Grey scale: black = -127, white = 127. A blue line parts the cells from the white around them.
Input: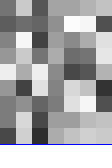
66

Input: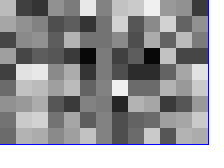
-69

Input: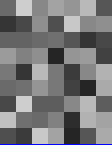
-41

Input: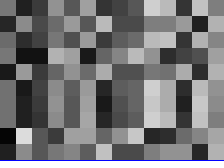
-1

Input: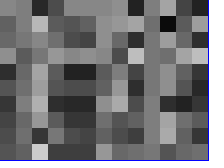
-93

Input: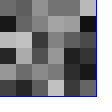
57
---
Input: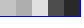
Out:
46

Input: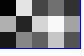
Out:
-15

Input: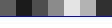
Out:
-33

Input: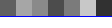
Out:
-4

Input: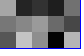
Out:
-14

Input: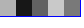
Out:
-6

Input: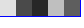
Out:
-33
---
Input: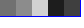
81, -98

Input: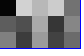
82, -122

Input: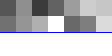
127, -68

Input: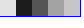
99, -99

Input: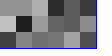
65, -97

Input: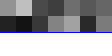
63, -108
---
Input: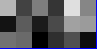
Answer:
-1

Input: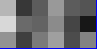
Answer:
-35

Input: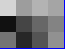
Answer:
51

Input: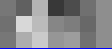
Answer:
52

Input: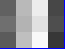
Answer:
109

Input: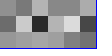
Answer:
52

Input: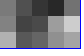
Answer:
-74
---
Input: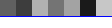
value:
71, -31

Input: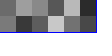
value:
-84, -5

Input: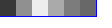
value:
-23, -71

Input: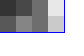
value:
104, -39

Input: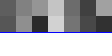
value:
33, -41

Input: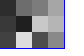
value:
38, -62

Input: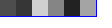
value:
36, -50

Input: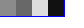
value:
-110, 11

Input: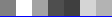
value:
51, 1
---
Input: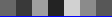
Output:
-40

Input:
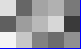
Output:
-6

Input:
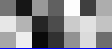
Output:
45

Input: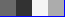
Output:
44

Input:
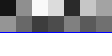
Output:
35

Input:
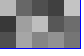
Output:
68
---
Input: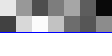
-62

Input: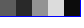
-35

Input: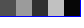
-47

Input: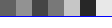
-29

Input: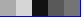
43

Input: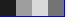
-99

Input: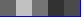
-25

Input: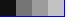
-110
